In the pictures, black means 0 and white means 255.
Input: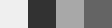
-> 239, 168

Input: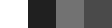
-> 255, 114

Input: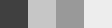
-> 237, 198

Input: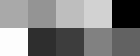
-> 253, 210

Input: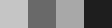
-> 197, 168

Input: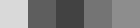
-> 217, 141

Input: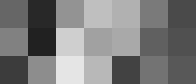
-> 229, 207

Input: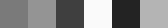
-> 250, 180
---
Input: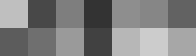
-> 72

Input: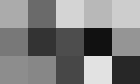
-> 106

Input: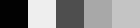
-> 238

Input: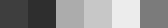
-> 46

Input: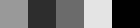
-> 45

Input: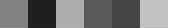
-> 31

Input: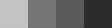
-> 117
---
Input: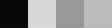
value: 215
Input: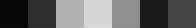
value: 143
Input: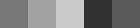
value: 201
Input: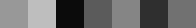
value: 133
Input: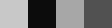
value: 12
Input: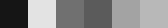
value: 91
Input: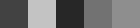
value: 39
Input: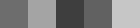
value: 62
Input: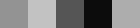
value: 85
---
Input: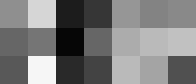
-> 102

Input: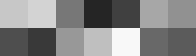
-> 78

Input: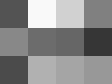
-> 136

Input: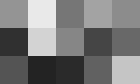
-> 48

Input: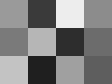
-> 122

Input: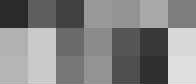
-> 176

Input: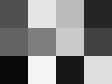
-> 99

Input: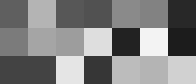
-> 123
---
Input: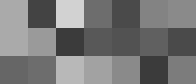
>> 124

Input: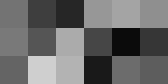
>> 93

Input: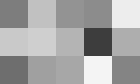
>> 132

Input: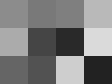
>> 34

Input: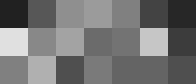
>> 79

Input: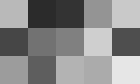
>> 230

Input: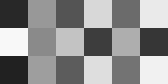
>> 241

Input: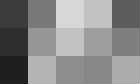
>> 172

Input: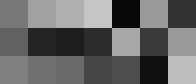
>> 190
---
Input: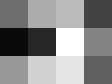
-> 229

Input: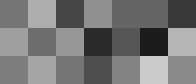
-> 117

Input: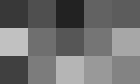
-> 181

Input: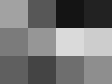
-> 110

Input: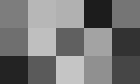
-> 197

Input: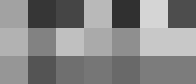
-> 111

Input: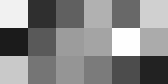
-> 149

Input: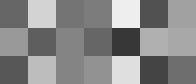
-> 132

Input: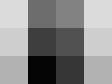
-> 54

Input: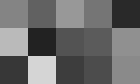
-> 61
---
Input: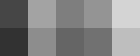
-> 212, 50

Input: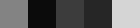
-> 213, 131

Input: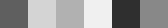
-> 136, 95

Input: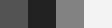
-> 243, 83

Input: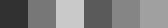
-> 160, 49

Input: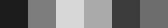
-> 109, 28

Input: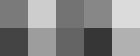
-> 219, 68

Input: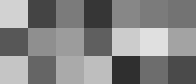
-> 115, 197

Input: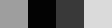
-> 218, 158
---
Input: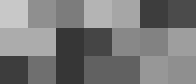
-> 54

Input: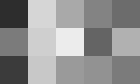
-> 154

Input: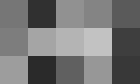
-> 96

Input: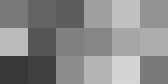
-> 141

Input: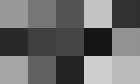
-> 35

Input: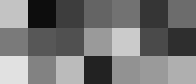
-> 187

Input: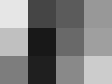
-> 137
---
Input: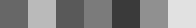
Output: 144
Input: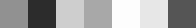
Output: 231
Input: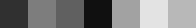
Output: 227
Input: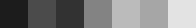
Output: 166
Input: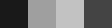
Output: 194
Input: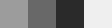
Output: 42
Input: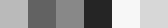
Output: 247
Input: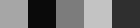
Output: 195
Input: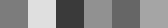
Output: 102
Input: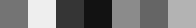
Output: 101
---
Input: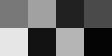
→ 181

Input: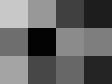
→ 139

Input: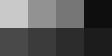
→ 44

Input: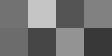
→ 147

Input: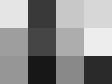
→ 173

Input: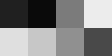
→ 144

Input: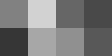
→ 144

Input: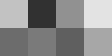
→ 95

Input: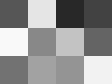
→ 195

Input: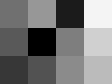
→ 126
